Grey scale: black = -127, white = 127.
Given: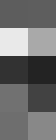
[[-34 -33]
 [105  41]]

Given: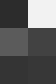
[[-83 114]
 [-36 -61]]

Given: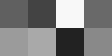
[[-31 -60]
 [ 27  41]]

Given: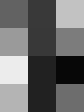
[[-29 -70]
 [ 26 -71]]

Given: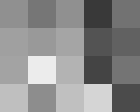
[[16 -9]
 [32 25]]

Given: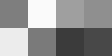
[[ -1 122]
 [108  -5]]

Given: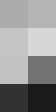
[[44 52]
 [69 87]]
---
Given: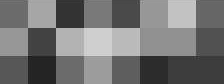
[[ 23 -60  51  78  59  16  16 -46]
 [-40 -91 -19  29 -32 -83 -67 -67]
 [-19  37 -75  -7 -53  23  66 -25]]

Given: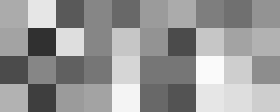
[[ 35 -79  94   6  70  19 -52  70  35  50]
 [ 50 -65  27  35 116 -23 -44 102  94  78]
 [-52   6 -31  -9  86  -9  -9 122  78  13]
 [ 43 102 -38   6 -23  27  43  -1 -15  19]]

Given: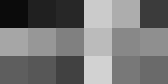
[[  38   23    0   59    8   15]
 [ -33  -40  -62   82   -7  -21]
 [-116  -95  -88   75   45  -68]]

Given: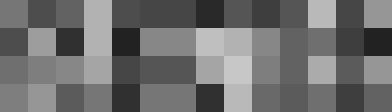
[[-16  -1   7  37 -57 -42 -42  37  71  -1 -29  43 -36  22]
 [ -9 -50 -29  50 -50 -57 -57 -86 -42 -65 -42  57 -57  22]
 [ -1  22 -36  -9 -79  -9  -9 -79  57 -22 -36 -16 -65 -29]
 [-50  29 -79  50 -93   7   7  63  50   7 -29 -16 -65 -93]]

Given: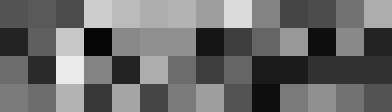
[[ -19  -85  107    3  -92   45  -19  -65  -26 -100 -100  -77  -77  -77]
 [ -92  -32   71 -121    9   16   16 -106  -65  -26   24 -113    9  -92]
 [  -5  -19   51  -71   37  -58   -5   30  -44 -113   -5   16  -13  -44]
 [ -44  -38  -51   77   59   45   51   30   91    3  -58  -51  -13   45]]

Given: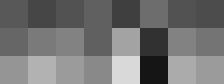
[[  21   50   27    9   89 -106   43   27]
 [ -25   -5    2  -31   35  -78    2  -11]
 [ -39  -57  -45  -31  -64  -18  -45  -51]]

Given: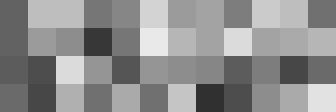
[[-35 -50  91  21 -42  21  13   6 -35  -2 -56 -21]
 [-29  62  62  -9   6  83  27  35  -2  75  62 -15]
 [-21 -56  48 -15  42 -15  69 -79 -50  13  42  98]
 [-29  27  13 -72  -9 105  54  35  91  35  42  54]]

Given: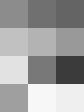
[[ 31 119 111]
 [ 65  51  25]
 [ 12 -15 -27]
 [ 98  -7 -68]]

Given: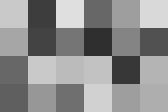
[[ 73 -66  95 -24  30  89]
 [-24  73  59  66 -72  52]
 [ 38 -60 -10 -80   4 -46]
 [-32  23 -16  81  30  46]]
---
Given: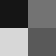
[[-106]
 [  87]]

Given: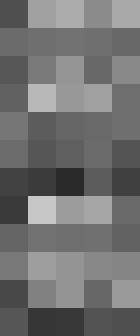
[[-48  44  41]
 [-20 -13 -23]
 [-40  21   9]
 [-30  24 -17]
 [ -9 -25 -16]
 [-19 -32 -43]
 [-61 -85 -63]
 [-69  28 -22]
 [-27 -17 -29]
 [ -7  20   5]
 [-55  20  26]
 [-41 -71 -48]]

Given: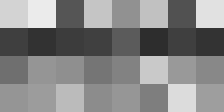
[[ 83 -42  17 -46]
 [-64 -67 -36 -64]
 [-16  15   2  25]
 [ 21  59  22  92]]

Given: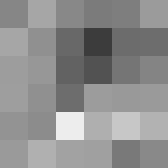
[[  6   8  -1]
 [ 38 -23 -19]
 [ 29 -29 -10]
 [ 30 -18  25]
 [ 19 109  71]
 [ 26  34  -6]]

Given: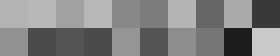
[[ 51  33   8  52  42]
 [ 18 -43  21  13 -98]]

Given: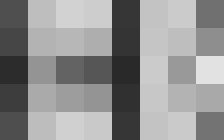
[[-48  82 -73  75]
 [-57  55 -75  62]
 [-83 -28 -86  25]
 [-66  29 -79  51]
 [-49  80 -73  74]]

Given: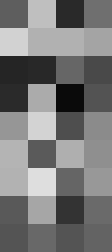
[[ -33  -86]
 [  82   49]
 [ -90  -25]
 [ -85 -117]
 [  22  -49]
 [  52   47]
 [  50  -26]
 [ -38  -76]
 [ -43  -43]]

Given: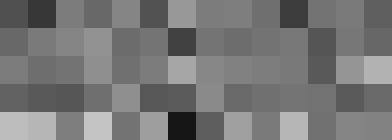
[[ -47   -3    5   24   -1  -67   -5]
 [ -23    4  -19  -62  -18   -7   -8]
 [  -4  -12  -15   38    1   -6   21]
 [ -29  -41   15  -36  -22  -11  -37]
 [  61   -1  -12 -105   31   54    4]]
